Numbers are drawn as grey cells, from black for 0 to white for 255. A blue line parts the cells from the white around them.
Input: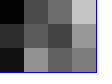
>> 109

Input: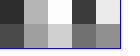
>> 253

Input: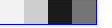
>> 27

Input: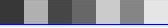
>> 70

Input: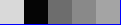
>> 109

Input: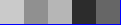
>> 182

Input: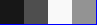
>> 249

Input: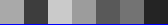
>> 202

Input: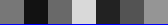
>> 105
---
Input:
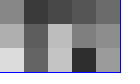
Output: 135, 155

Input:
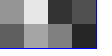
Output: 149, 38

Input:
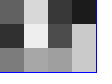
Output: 97, 202

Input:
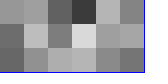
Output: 151, 117

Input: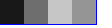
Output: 24, 149

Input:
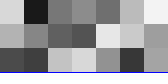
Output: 216, 164

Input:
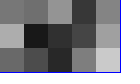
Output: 119, 202

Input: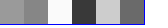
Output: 154, 106

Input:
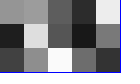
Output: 149, 51
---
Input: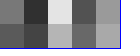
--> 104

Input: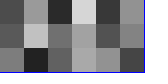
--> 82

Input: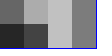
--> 193

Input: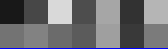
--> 57

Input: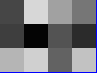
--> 83

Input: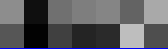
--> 190

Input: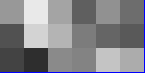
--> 101

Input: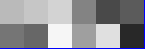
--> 224

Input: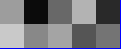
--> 85
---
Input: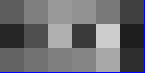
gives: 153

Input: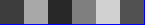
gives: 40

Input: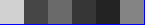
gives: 106

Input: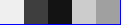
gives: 19

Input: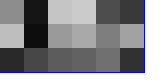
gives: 197

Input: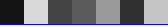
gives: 68

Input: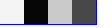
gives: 202

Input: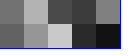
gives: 74

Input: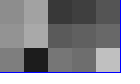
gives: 56

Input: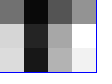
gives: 84
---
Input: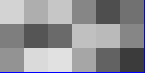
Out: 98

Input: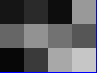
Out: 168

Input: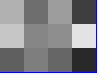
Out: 102

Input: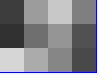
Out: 134

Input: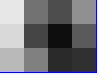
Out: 42

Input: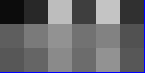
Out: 146

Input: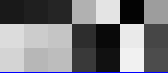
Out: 241
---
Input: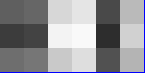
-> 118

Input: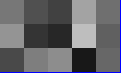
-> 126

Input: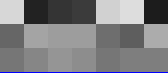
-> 134

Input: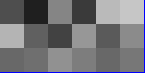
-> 111

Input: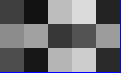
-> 24

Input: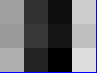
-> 35

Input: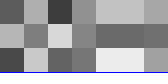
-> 201
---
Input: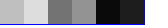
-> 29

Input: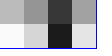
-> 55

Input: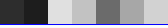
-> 45

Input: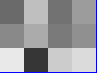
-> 106

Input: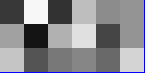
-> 50

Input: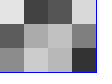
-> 66
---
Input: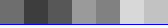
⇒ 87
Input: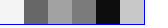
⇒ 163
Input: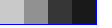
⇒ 54
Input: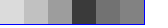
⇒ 157
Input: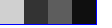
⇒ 93
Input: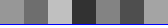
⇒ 192
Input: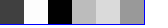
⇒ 1
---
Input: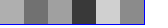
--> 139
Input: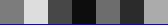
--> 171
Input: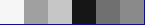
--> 138
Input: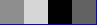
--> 98
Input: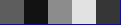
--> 54
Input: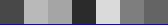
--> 100
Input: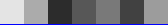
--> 156
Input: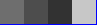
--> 199
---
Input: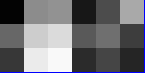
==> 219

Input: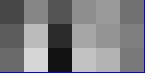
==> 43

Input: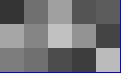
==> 193

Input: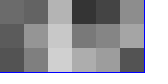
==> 200

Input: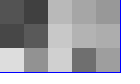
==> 200

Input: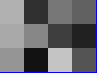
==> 62

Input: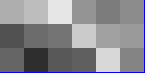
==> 116

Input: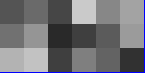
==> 41

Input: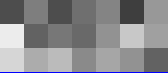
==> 119
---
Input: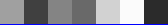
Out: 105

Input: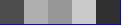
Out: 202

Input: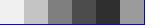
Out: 76

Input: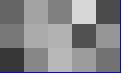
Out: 215

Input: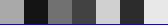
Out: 66

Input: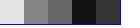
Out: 17

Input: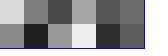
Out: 166

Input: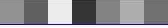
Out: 54

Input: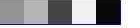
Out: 240

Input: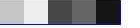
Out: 100
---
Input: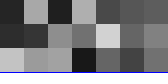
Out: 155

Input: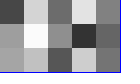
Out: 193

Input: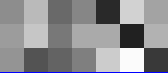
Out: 83

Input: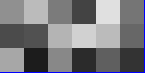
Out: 28

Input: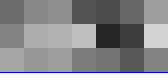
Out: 151

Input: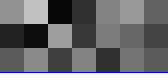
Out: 139

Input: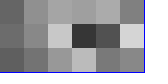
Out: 115

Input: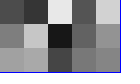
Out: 169
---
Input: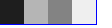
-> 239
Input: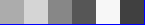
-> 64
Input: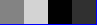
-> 48
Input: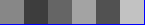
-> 194
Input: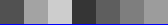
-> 156
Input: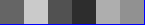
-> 145
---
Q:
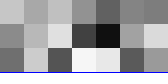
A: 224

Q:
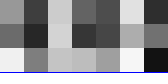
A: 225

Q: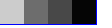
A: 72

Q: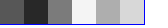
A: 174

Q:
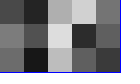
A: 189

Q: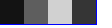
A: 53

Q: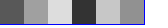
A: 160

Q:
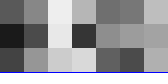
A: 217

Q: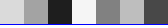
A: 190
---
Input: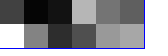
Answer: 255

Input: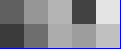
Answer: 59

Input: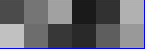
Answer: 193

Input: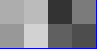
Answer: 152

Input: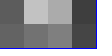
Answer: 99

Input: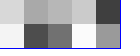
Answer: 244
